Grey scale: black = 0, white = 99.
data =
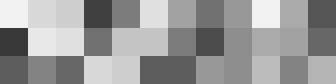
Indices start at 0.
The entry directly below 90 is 51
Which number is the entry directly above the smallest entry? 94
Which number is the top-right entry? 33
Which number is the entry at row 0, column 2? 80
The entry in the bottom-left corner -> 36
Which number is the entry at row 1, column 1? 90
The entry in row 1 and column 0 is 22
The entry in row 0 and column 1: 84
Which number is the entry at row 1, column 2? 87
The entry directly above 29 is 44

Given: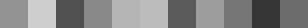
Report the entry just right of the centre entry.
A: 35
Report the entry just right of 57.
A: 80

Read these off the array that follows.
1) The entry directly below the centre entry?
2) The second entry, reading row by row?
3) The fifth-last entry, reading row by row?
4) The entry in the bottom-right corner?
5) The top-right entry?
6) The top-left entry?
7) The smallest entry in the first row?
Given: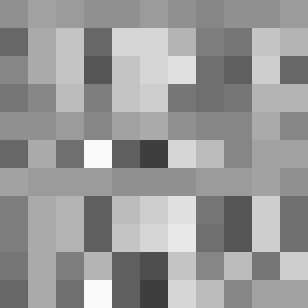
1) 56
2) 63
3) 83
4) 63
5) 60
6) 56
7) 52

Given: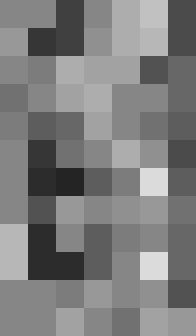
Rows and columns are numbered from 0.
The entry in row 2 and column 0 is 52
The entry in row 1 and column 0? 59
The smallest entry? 14
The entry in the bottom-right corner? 59
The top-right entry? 29
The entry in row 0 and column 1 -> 52
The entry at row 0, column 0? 52
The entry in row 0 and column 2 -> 25
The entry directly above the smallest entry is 44
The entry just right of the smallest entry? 36
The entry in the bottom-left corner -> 52

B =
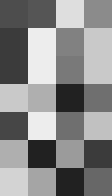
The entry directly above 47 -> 50
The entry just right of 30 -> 33
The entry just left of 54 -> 86
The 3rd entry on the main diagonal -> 47
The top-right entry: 54
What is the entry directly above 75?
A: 43
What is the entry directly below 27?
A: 68
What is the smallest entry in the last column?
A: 23

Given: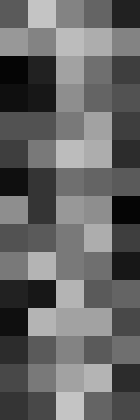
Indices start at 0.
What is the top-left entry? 35
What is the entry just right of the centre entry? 55
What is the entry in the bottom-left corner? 20
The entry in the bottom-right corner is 28
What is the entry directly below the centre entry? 47
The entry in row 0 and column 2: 51
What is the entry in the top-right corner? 13
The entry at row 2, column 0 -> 2
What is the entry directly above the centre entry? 43
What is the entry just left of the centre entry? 20
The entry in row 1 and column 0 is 59
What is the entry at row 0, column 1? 76

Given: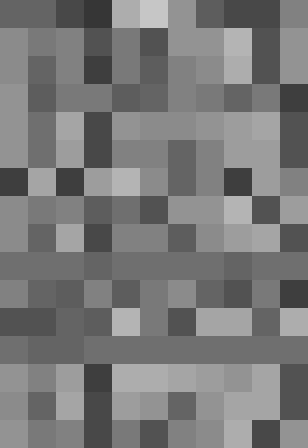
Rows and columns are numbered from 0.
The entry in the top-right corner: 50
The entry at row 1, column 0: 54
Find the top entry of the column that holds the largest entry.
77
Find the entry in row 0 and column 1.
39
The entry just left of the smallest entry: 28
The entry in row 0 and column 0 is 39
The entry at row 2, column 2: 50
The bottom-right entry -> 57
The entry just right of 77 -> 57
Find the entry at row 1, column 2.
50
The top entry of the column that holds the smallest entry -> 21
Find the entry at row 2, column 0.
54
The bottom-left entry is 57
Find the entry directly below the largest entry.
32
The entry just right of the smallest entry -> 67

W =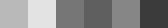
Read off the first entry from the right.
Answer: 23
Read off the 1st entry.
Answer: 72

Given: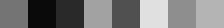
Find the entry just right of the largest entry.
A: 55
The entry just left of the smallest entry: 45
